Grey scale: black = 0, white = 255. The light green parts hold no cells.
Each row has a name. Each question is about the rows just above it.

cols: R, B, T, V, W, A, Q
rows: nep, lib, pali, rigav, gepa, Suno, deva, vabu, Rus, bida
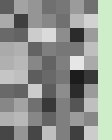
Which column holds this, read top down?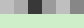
Q
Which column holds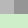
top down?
B
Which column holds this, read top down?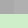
R

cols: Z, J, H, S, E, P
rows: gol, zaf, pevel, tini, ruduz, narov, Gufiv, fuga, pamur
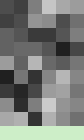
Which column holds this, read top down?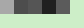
E
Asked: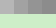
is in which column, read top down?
E
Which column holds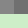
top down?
P
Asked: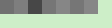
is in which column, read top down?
P
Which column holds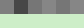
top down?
P
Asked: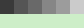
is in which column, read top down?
S
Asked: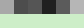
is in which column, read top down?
E

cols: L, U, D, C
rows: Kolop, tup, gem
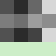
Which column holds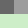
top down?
D
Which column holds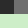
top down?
U
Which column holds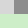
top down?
C

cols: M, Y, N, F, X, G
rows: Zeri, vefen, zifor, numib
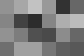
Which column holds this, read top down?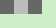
G
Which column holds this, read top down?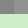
M
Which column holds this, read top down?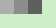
X
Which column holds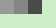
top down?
F
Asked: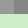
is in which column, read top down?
F
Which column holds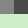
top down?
F

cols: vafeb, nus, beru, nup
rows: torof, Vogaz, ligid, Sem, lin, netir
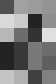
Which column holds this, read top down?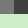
beru
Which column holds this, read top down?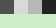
vafeb
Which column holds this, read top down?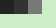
beru
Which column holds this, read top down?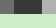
nus

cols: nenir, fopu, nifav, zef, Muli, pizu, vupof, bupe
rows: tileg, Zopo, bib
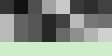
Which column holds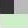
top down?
nenir
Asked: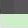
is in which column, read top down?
nifav
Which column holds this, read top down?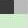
pizu

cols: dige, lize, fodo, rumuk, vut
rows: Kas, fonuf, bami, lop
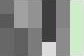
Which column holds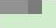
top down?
fodo
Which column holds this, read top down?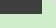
rumuk

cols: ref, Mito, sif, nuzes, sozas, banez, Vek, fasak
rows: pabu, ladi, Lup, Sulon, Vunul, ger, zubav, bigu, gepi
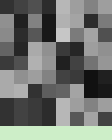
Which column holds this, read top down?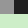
fasak
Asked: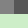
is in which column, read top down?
sif
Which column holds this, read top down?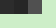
Mito
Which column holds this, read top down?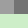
Vek

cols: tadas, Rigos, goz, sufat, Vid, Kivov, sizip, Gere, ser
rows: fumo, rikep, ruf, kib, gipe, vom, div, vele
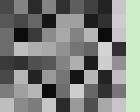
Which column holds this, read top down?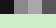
sufat
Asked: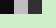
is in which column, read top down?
Rigos
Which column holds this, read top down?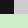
Kivov
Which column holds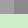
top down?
Rigos

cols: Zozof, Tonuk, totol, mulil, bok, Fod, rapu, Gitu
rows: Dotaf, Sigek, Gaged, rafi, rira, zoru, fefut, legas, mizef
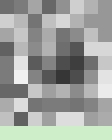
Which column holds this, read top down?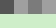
mulil
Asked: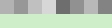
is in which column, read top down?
rapu
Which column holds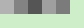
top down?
mulil

